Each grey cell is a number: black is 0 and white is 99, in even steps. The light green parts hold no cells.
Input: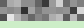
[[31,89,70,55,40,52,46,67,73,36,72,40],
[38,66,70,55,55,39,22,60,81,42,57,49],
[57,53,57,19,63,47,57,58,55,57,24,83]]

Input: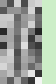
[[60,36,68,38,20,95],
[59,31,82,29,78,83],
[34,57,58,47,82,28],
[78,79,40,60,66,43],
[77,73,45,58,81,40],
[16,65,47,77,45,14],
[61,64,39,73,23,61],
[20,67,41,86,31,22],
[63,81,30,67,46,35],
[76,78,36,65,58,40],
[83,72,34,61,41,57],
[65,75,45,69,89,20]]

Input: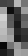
[[11,19,64,61],
[26,28,71,45],
[64,5,20,61],
[81,34,16,36],
[76,36,10,41],
[73,57,15,20],
[69,64,10,18],
[3,45,60,37]]

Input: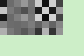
[[68,47,41,34,43,20,70,20,57],
[10,42,49,59,45,79,7,80,26],
[77,47,40,31,44,11,80,10,62],
[9,41,49,59,46,81,5,82,26],
[50,42,41,43,48,38,51,39,52]]

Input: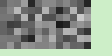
[[46,58,39,58,55,51,51,55,35,54,39,40,18],
[36,48,47,61,15,43,53,53,45,52,41,34,14],
[44,52,72,41,37,34,69,42,15,35,69,33,53],
[46,46,36,69,27,70,32,31,46,54,37,78,64],
[39,24,26,38,39,60,56,58,10,15,52,58,51],
[39,34,64,49,35,51,38,58,42,70,67,32,20],
[47,46,46,24,14,61,50,68,40,29,35,68,64]]

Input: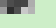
[[61,18,31,78,70],
[44,30,26,27,67]]

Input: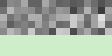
[[53,71,62,49,78,47,50,32,79,76,29,53,65,44,34,74],
[35,53,51,65,38,38,65,50,38,40,35,37,52,42,32,40],
[44,71,56,57,54,42,55,46,59,56,27,44,69,46,23,64],
[69,45,54,45,68,67,47,57,66,67,79,70,44,63,87,58],
[61,37,46,50,44,64,50,66,41,44,79,61,40,63,80,40]]
